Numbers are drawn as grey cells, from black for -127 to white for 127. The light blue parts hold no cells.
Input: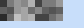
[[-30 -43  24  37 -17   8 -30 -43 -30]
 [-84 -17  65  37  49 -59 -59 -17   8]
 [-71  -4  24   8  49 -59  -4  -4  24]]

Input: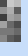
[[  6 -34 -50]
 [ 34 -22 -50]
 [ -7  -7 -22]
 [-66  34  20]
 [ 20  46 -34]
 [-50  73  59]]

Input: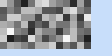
[[ 77 -95 -55 -70  93  21 -55 -11  21 120  61 -26 -95]
 [-40   5 -26  61  61  45 -40 -40 -55  61  93   5 -26]
 [ 77  21 -40 -95 -11  77  93  33   5 -11 -83  33 -55]
 [ 45  33 -11  61 -70 -26 -55  45 -11 -11  45 -40  21]
 [-11  45  33   5 -26  45  45  77 -70   5 -40  61 -55]
 [-26  77  77  21  21 -55  61  33  77 -70  33 -70 106]
 [ 61 120   5 -11 -83  45   5   5 -70   5  61 -11 -26]]

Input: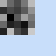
[[  32 -126  -36   32   -8]
 [ -23  -95  -80 -111  -23]
 [ -80  -52  -65  -36   17]
 [  45  -23  -52   -8   58]
 [ -95   58  -52  -80   73]]

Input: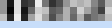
[[  21 -121   94 -105  -23   80   64  -36  -23   48  -10   80   35  -10
   -62   80]
 [  21 -105   94  -77  -62  109  -10  -77  -48   21   64   48   64    6
   -36   48]
 [  64  -91  109  -91   35   94   35  -48    6   48  -23   48  -36  -10
     6   64]]

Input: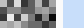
[[  65  -47   93  -73  -32   51  -61   36  122]
 [ -47   10   10  -32  -32   23   36   -5  122]
 [  51   36   65   10  -20  -20  -73  -32  122]
 [ -73  107  -61   78   -5  -89   10 -118  122]]

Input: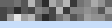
[[-57 -41 -84 -41 -57   4 -12 -57  54 -70   4   4  17   4 -41  30]
 [-27 -27 -12 -41  54 -27 -84  42   4  54 -70 -12   4  42  17 -27]
 [-57  30  99  30  54 -27 -84 -57 -12  17 -41 -12  30  17  17 -12]]

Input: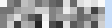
[[-11 -11  33  47  47  79  79   2  18 108  63 -23  63 -62  18]
 [121   2 -23  63  47 -11  18 -23 -37  93 -23  93 108  93 121]
 [  2  47  93  18 -37 -62 108   2  33  33  18 -23 -11  18  63]
 [  2  79 -62  47  33 -90 121 -50 -77  93 -37 -11  47 -50  79]]

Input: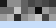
[[ -17  -17   69  -29   -2 -116   28   -2]
 [-100   14   14  -29  -56  -42  -56  -72]
 [  28   53  -86   14   40   69  -56   28]]
